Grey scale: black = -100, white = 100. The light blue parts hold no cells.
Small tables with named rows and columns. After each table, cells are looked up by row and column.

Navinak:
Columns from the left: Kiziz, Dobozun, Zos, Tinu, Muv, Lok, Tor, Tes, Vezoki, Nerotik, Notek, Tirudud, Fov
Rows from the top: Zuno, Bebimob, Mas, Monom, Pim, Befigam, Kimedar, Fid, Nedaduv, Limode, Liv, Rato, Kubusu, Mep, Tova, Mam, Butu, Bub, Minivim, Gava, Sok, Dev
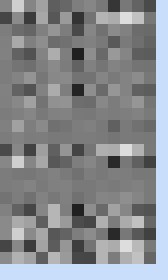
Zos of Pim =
-36
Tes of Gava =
10
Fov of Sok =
-5
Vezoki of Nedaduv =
7
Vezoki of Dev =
41
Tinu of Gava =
31
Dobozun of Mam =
-1
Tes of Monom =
1

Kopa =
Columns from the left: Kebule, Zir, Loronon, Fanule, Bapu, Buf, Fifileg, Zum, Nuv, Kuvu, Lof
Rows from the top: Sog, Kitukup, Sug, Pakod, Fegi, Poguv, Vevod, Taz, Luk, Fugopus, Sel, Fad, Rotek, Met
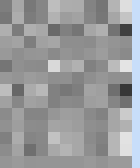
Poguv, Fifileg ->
39
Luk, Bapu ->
1
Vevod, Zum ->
12
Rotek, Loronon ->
-13
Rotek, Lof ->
76
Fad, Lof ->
77
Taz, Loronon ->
34
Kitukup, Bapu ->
40
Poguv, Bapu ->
70
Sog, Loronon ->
-6
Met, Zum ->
20
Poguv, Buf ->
30
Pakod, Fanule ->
26
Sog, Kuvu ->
41
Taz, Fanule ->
44
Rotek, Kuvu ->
43
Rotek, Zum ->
12
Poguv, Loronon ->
10

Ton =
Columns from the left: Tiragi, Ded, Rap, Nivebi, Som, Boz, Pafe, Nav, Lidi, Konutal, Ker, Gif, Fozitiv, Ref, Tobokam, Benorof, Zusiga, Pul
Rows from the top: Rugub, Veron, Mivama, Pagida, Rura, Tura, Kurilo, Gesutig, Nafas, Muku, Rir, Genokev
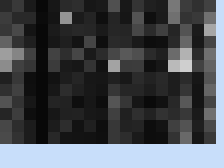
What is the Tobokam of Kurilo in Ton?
-77
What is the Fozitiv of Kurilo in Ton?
-73
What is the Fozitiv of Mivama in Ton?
-66
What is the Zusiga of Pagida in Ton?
-81
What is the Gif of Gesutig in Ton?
-70
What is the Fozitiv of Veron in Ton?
-88
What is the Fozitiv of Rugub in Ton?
-75
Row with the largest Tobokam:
Tura

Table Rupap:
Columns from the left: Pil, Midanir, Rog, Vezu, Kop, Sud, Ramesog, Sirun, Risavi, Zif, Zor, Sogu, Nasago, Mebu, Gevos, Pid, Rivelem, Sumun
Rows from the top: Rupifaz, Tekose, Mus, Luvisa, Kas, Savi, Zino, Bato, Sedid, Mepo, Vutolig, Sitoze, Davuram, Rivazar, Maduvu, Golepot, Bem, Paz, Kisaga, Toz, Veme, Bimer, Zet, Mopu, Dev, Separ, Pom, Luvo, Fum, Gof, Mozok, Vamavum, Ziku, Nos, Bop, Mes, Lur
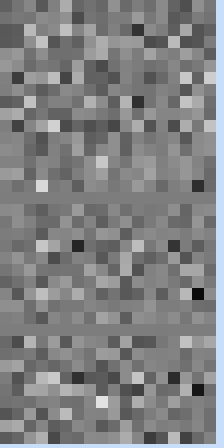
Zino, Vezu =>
18
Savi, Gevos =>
6
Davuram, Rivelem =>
9
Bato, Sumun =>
-2
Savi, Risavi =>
-41
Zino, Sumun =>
61
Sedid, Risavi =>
10
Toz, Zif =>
13
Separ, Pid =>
2
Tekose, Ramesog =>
-40
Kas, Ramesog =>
-11
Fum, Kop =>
22
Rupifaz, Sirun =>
-11
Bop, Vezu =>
-34
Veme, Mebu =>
9
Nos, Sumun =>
-4
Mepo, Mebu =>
4

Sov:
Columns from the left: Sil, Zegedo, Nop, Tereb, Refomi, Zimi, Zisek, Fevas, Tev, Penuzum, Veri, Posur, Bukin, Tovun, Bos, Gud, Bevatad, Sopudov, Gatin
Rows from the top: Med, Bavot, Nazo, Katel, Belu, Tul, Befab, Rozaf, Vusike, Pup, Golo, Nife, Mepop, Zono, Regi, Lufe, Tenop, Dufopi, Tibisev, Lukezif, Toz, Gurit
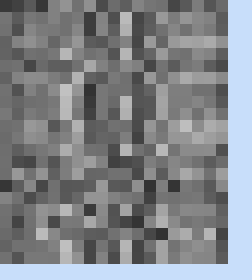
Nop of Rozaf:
1
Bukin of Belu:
-21
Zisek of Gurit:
14
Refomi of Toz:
1
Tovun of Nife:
-5
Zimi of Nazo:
-11
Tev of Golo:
-25
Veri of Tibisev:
-47
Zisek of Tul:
-11

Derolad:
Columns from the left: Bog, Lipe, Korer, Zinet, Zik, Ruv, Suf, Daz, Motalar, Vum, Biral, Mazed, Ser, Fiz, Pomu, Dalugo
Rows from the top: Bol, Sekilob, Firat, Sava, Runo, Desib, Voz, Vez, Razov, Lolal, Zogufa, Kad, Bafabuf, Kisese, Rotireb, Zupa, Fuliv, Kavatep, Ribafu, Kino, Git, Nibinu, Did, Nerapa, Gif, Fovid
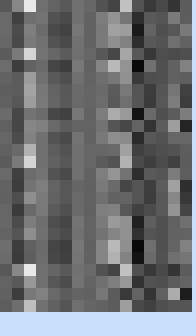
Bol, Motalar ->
-36
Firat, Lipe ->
-40
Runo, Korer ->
67
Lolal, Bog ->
-16
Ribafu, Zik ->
-39
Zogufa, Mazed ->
-22
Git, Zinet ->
-16
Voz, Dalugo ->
-26
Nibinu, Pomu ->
-13
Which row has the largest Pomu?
Gif

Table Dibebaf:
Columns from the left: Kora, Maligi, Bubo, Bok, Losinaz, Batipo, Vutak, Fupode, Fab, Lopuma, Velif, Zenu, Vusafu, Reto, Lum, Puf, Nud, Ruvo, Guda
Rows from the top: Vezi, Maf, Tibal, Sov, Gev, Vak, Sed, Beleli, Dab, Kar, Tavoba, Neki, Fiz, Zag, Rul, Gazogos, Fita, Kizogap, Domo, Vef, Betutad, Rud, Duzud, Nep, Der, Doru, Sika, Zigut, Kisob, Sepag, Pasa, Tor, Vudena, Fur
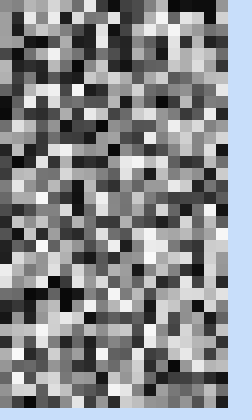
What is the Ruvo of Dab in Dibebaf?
-1
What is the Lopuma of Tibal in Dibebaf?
-87
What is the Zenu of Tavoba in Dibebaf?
-34
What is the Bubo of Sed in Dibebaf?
-4
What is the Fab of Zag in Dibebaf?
-73
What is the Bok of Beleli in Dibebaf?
77
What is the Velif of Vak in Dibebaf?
-85
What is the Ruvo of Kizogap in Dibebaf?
91
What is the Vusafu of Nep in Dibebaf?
61
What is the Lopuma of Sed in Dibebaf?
67
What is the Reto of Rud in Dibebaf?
34
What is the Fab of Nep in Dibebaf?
71
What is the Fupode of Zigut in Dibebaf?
47
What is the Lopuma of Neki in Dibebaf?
27
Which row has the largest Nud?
Pasa

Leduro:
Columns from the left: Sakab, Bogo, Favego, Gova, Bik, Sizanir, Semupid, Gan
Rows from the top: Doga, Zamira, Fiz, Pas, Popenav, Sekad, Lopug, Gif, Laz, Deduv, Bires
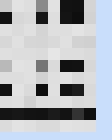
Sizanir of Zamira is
-84
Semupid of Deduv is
-60
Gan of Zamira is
65
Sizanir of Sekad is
-87
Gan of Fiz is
74
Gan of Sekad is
69

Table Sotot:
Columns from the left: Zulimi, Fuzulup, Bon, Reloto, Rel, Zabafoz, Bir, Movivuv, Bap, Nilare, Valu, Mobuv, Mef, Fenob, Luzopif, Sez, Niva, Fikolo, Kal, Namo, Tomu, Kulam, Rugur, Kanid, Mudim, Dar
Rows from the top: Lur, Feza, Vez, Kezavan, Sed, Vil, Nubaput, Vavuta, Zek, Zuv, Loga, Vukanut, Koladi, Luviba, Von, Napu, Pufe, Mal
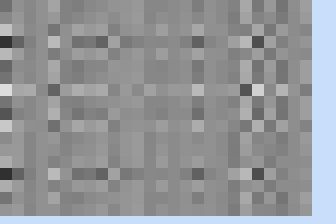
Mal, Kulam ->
7
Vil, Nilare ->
17
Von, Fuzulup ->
-23
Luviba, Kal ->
11
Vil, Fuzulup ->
10
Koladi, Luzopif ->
9
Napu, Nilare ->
3
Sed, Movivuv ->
18
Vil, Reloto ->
14
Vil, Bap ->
6
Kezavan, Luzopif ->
9
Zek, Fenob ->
6

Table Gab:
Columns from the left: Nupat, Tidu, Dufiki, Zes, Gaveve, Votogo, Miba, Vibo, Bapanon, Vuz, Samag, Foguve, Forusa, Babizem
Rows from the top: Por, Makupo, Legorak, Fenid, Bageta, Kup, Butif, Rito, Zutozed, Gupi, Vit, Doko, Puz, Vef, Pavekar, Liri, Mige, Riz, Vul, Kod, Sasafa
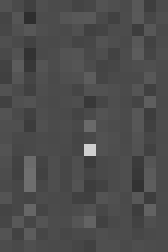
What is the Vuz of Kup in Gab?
-45
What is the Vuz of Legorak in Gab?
-40
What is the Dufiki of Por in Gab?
-50
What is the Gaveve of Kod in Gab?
-40
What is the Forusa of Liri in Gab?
-27
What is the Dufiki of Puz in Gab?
-43
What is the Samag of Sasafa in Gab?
-42
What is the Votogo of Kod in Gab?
-44
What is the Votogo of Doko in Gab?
-41
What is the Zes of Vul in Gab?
-34
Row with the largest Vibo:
Puz

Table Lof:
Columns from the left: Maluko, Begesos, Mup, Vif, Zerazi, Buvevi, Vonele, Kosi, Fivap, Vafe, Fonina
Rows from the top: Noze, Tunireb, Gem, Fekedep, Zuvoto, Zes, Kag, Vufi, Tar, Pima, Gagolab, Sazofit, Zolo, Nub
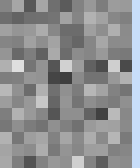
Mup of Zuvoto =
-1
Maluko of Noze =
4
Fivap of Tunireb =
27
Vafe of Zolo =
1
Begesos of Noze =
30
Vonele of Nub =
62
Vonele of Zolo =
6
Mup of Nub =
-35
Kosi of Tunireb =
40
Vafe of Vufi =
2
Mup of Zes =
-8
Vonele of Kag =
8
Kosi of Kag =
-10
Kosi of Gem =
25
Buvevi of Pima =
12
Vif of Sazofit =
30
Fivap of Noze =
-2
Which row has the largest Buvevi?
Zes

